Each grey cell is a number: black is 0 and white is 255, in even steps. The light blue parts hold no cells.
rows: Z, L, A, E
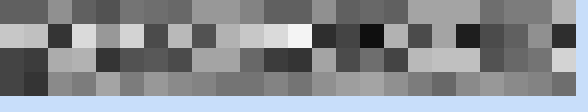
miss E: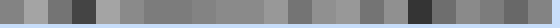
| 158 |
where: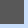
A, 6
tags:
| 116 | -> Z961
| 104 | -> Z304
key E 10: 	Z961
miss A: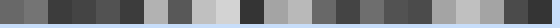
| 172 |
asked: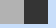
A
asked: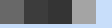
A

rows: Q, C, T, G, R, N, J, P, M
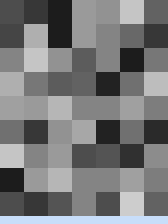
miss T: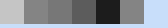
| 146 |
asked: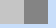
J
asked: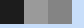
C
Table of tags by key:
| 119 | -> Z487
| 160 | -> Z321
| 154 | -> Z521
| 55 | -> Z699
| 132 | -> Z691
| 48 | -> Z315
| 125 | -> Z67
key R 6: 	Z67
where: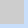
M, 5
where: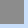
J, 6

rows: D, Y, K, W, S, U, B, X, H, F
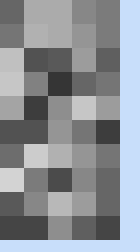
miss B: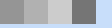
| 109 |
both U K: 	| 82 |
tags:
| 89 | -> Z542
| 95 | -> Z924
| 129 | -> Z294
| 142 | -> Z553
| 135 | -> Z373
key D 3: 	Z373

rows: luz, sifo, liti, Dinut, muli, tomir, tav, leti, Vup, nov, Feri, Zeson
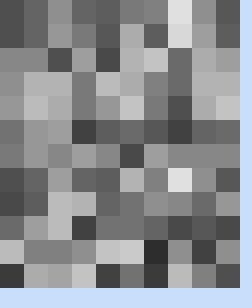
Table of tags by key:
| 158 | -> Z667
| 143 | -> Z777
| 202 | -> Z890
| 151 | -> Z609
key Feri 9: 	Z777
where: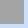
Zeson, 2
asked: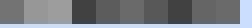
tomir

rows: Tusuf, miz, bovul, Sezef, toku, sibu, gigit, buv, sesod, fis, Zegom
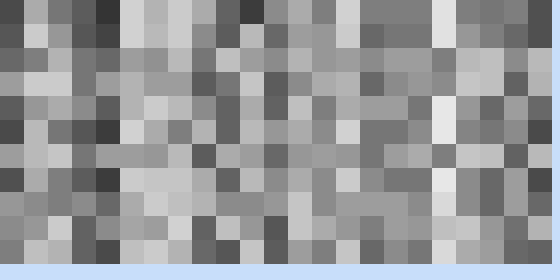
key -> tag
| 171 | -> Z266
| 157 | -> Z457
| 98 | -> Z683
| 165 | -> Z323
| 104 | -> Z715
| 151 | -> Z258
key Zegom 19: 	Z266
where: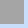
fis, 5
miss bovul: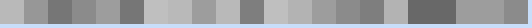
| 145 |
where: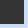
Tusuf, 4
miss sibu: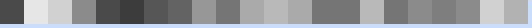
| 132 |
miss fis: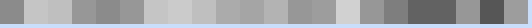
| 112 |
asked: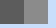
Sezef

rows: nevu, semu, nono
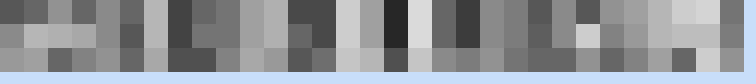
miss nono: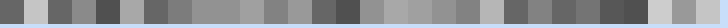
| 110 |
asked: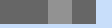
nono
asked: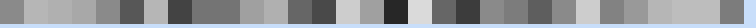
semu
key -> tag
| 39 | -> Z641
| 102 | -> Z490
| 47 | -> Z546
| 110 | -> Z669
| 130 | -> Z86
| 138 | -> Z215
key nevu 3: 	Z490
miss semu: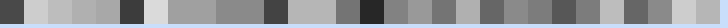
| 94 |

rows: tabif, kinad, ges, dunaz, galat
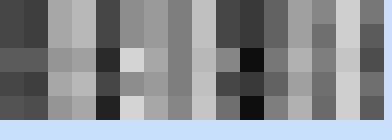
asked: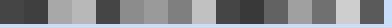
kinad
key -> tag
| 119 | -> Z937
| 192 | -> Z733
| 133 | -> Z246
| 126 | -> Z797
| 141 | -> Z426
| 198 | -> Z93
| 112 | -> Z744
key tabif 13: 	Z246
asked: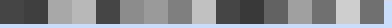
dunaz

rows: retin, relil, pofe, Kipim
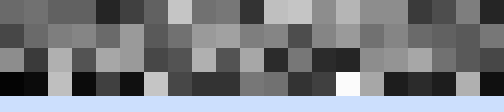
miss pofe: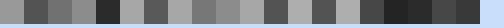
| 147 |
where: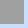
relil, 9
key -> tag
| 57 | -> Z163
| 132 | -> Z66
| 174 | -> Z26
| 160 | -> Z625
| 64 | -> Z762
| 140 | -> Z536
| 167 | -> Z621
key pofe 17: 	Z621
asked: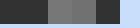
Kipim
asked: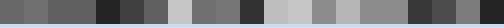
retin
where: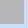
retin, 14

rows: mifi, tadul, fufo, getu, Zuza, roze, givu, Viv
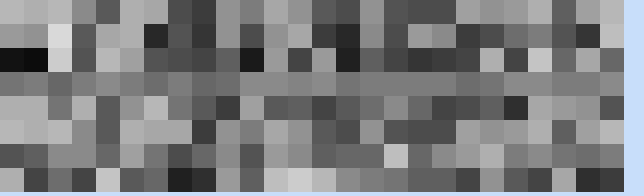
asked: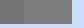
getu
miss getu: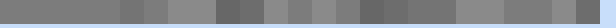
| 131 |

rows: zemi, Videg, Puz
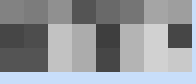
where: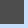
Videg, 1
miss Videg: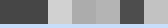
| 62 |
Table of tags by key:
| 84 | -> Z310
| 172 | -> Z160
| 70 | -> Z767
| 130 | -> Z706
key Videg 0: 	Z767
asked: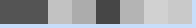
Puz

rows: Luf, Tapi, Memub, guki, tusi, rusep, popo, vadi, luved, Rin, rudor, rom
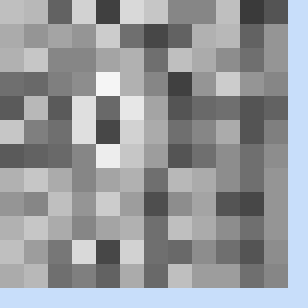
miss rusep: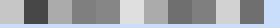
| 84 |
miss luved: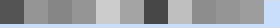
| 78 |
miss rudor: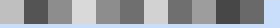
| 119 |
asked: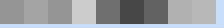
Tapi

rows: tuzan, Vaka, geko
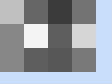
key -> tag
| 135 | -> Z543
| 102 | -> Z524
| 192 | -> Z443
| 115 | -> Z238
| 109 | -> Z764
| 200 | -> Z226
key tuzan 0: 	Z443
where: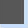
geko, 2
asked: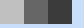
tuzan

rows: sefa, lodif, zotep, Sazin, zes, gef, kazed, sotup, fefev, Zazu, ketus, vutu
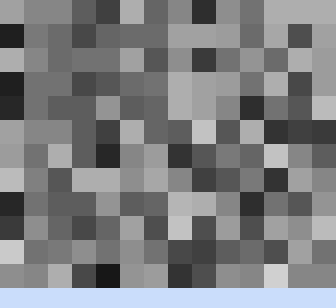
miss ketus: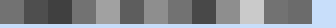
| 121 |
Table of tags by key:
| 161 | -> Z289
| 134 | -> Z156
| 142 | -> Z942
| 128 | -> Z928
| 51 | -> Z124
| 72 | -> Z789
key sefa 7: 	Z156
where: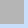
fefev, 7
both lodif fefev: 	| 100 |
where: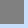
sotup, 1
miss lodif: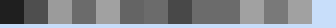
| 167 |
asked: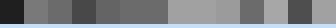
lodif

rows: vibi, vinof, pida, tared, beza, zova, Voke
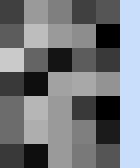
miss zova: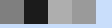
| 108 |
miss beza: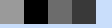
| 182 |
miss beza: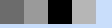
| 57 |
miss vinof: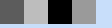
| 141 |
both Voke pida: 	| 57 |
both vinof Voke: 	| 154 |
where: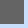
pida, 1

